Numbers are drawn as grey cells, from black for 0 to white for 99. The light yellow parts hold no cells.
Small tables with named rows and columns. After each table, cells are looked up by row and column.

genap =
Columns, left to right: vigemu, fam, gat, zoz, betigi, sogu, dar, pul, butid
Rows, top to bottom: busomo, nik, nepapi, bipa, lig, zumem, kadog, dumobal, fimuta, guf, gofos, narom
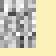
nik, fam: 96
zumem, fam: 55
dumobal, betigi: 50
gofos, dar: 81
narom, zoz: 86
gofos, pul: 53
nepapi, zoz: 47
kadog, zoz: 86
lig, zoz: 82
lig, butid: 82
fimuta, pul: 88
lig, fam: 64
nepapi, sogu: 74
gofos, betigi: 55
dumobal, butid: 91
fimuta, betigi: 99
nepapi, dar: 63
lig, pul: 54
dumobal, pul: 59
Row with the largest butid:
zumem

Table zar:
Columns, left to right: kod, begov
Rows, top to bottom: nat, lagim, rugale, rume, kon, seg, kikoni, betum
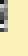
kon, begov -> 44
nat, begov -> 50
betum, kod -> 25
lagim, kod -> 78
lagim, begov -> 64
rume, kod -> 33
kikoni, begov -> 75
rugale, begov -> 49
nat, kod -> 8
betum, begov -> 51
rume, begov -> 53
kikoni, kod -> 92
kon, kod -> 30
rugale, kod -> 55
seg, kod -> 12
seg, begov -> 69

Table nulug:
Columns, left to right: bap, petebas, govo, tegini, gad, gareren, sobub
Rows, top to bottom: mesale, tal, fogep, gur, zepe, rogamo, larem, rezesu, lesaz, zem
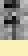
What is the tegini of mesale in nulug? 14
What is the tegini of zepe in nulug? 6
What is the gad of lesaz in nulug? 54
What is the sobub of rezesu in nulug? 65
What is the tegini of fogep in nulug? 39
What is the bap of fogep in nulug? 58
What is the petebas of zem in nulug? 48
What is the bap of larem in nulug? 57
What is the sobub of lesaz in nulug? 71
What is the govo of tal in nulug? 6
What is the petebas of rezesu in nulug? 60
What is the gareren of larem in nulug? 55
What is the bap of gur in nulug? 51
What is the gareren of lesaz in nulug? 61
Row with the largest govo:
rezesu

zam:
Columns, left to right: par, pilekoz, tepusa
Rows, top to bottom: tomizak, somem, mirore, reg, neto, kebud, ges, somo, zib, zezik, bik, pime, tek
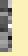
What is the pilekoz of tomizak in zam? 36
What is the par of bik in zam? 65
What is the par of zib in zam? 58
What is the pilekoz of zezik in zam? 55
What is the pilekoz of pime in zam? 58
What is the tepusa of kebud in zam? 49
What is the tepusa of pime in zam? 32
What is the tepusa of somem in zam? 79
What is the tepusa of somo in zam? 57
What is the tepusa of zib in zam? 50
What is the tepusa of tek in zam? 62
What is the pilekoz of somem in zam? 37
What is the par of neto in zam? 37
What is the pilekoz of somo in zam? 27
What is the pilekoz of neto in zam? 35
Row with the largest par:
bik

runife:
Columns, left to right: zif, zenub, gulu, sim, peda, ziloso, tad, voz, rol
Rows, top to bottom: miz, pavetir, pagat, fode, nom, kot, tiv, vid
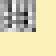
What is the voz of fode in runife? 90
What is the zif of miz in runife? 63
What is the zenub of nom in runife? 49
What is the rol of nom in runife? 59
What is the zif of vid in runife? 61
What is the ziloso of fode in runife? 37
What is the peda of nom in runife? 56
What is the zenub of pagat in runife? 65
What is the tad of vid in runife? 73
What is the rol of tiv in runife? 59
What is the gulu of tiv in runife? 28
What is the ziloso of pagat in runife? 77
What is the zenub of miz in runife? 53

